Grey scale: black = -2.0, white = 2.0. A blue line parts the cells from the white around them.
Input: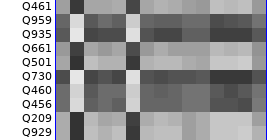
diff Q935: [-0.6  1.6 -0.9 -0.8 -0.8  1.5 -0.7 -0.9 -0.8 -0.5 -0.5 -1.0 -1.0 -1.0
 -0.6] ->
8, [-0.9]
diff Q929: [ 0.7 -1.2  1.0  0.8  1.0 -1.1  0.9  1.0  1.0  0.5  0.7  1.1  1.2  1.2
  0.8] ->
12, [1.1]
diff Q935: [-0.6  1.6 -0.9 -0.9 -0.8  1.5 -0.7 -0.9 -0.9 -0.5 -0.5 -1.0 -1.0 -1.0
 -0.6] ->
3, [-0.8]
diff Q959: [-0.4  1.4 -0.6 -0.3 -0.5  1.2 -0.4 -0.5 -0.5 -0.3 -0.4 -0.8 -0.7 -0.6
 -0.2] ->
10, [-0.3]
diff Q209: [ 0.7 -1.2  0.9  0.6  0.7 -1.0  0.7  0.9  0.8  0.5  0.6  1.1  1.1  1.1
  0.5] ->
10, [0.7]

